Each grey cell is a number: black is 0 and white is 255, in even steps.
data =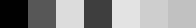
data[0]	1
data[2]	220

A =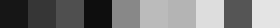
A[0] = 22
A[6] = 180
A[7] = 221
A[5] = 187

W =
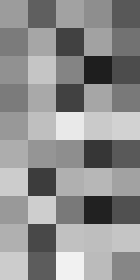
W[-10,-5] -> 156
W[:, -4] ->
[95, 166, 197, 169, 191, 149, 60, 206, 72, 92]
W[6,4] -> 162
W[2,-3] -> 132
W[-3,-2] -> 33
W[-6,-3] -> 233
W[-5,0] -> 173
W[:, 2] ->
[162, 65, 132, 65, 233, 142, 176, 121, 193, 241]
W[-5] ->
[173, 149, 142, 54, 89]
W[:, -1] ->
[88, 114, 76, 121, 210, 89, 162, 80, 197, 134]

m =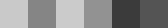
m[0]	201
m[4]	59
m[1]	133

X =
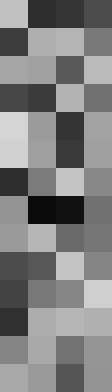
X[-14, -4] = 193
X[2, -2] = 89
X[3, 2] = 179
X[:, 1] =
[46, 175, 161, 59, 155, 159, 123, 11, 182, 87, 120, 173, 169, 153]
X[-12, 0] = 165
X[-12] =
[165, 161, 89, 186]
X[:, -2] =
[53, 180, 89, 179, 52, 57, 196, 17, 105, 195, 134, 182, 114, 85]
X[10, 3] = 207
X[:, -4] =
[193, 61, 165, 71, 213, 209, 45, 147, 154, 76, 67, 48, 133, 168]
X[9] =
[76, 87, 195, 133]
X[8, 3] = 118
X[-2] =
[133, 169, 114, 149]

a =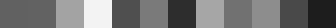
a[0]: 97
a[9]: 141
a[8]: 113
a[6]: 45

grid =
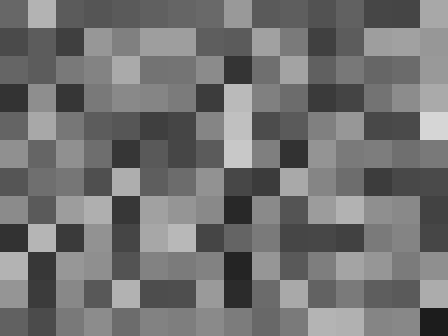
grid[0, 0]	103
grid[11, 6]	126
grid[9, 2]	151
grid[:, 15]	[168, 151, 153, 170, 214, 121, 74, 66, 70, 143, 172, 28]
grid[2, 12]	120
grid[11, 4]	108
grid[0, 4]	90
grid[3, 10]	108
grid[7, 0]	139
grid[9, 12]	164
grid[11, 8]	124
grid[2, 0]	101
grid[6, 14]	72
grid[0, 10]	94
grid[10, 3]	88
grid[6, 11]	133
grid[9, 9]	150
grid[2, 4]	170
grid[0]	[103, 179, 91, 85, 90, 96, 101, 105, 153, 90, 94, 82, 97, 70, 69, 168]
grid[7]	[139, 90, 157, 175, 55, 161, 149, 137, 40, 138, 84, 156, 178, 143, 137, 66]
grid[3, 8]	186
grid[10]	[149, 59, 136, 88, 178, 77, 78, 154, 43, 107, 169, 98, 122, 94, 90, 172]
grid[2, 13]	102
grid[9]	[179, 55, 151, 143, 83, 130, 123, 130, 36, 150, 89, 126, 164, 150, 123, 143]
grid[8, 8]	100
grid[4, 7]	133
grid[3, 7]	60
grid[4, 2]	119
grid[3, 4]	137
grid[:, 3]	[85, 151, 131, 121, 92, 110, 79, 175, 146, 143, 88, 140]
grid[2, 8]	52
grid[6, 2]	118
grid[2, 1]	92
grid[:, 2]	[91, 63, 121, 54, 119, 144, 118, 157, 58, 151, 136, 121]

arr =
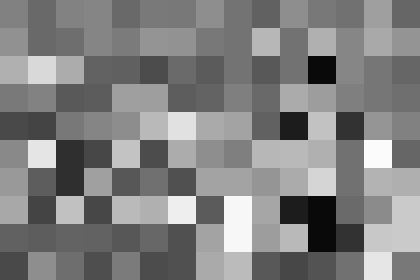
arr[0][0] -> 129
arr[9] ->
[73, 142, 110, 78, 123, 76, 80, 170, 187, 88, 71, 83, 113, 230, 120]
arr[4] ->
[73, 68, 120, 133, 141, 185, 225, 170, 163, 97, 28, 194, 50, 149, 129]
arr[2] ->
[176, 217, 172, 98, 96, 76, 106, 91, 115, 88, 114, 9, 134, 118, 102]
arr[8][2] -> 99
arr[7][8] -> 247
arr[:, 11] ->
[120, 176, 9, 157, 194, 176, 213, 9, 9, 83]
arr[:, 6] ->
[120, 146, 106, 93, 225, 172, 80, 238, 80, 80]
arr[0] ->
[129, 105, 130, 133, 105, 121, 120, 142, 115, 97, 142, 120, 113, 159, 102]
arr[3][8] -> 127
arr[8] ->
[97, 93, 99, 98, 87, 103, 80, 163, 247, 157, 185, 9, 50, 200, 202]
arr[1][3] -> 133
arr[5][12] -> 113
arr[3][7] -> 99
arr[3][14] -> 111
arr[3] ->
[121, 130, 89, 92, 159, 158, 93, 99, 127, 105, 171, 157, 127, 118, 111]
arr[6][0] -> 153
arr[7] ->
[168, 68, 193, 71, 186, 176, 238, 91, 247, 166, 28, 9, 106, 139, 202]
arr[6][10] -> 171
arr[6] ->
[153, 93, 47, 160, 87, 112, 80, 163, 163, 149, 171, 213, 113, 179, 175]
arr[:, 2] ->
[130, 110, 172, 89, 120, 47, 47, 193, 99, 110]

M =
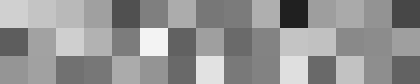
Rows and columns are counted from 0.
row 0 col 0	208
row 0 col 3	160
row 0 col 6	172
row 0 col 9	175
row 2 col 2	113
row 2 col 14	98
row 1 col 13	140
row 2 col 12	194
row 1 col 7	159
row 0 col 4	80
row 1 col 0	93
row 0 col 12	170
